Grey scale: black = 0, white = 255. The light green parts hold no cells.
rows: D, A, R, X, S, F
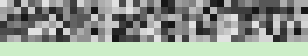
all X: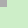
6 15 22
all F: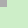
2 11 29 37 42 44

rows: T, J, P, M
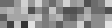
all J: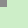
6
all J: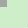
1 3 13
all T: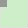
3 5 9 11
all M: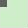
9 13
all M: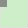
1 6 8 10 11 14 15
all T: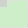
4 6 10 16
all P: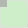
5 9 13 16

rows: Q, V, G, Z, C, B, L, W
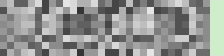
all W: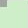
9 21 23
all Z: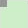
2 19 23

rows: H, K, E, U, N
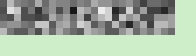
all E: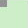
14 19 23 24
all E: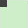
6 13 17
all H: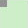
8 15 16 19

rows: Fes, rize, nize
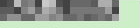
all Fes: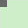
11 12 13 17
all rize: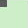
1 2
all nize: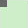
1 4 5 10 11 14 16
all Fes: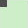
2 9
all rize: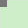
9 11 12 13 14 15
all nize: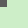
13

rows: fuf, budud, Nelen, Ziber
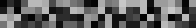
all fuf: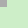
7 15 19 20 25
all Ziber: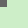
7 10 11

